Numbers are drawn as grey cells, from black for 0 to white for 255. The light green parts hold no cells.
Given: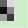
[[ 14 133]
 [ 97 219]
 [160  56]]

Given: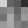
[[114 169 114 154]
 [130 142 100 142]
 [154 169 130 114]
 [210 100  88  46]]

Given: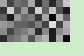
[[ 43 111 125 153  83 153 181  28 167  14]
 [ 55 208  83 153  55 208  98 195  83  28]
 [ 98  28 153 111 125  55 167   2 181  98]
 [138  68 111 125 153  43 138  28 138 167]
 [153 138  98  98  83 125  68 221  68 181]
 [167  68 111  98 167  43 111  43 111 195]]

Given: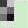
[[ 59 197]
 [115  20]
 [156 103]]

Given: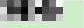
[[134  71 122  29 150 237  55 122 249]
 [191 150 177  43 164 222  96  96 206]
 [222  43  55   1 164  17  71  84  84]]

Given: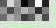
[[ 92 218 148   8  61 249  33]
 [108 179 148  61  92 192  76]
 [148  76 135 179 148  46 123]]

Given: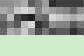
[[ 91 118  91 187 215  47  76 144 132 132  91 118]
 [104 172 156 200 144  76 118  76  91  91  47  76]
 [118 187  76  47  31 118 104 215 200 187 172 187]
 [144 144 156 172  91 118 156  47  62  62  62  62]
 [172 156 200 215 200 132 172 156 144 132 104 144]]

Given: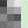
[[ 59 197 228]
 [102 154 170]
 [114 127 141]
 [141 102  86]]
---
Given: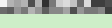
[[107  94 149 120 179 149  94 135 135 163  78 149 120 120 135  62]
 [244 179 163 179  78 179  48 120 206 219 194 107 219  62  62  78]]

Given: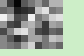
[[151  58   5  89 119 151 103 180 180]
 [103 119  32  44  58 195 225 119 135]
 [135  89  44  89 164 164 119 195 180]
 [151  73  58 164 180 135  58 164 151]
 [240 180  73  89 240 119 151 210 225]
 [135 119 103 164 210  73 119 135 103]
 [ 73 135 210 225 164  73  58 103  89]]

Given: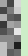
[[192 137  30]
 [177  94  82]
 [192  94 109]
 [137 137 124]
 [ 57 165 151]
 [ 70 124 204]
 [165  70 216]
 [ 82 109 230]]

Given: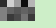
[[129  58  74 115  58]
 [129  99  86  99  86]
 [ 44 209 157  14 181]]

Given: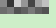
[[108 121  82  96 121  96  82]
 [137  53 207 150  69 165 192]]

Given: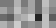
[[107  93 164 177 203  35 191  93]
 [122 122 177 122 164 107 191 149]
 [164 134 191 149 164 107 177 134]
 [177 149 203 134 149 134 191 149]]
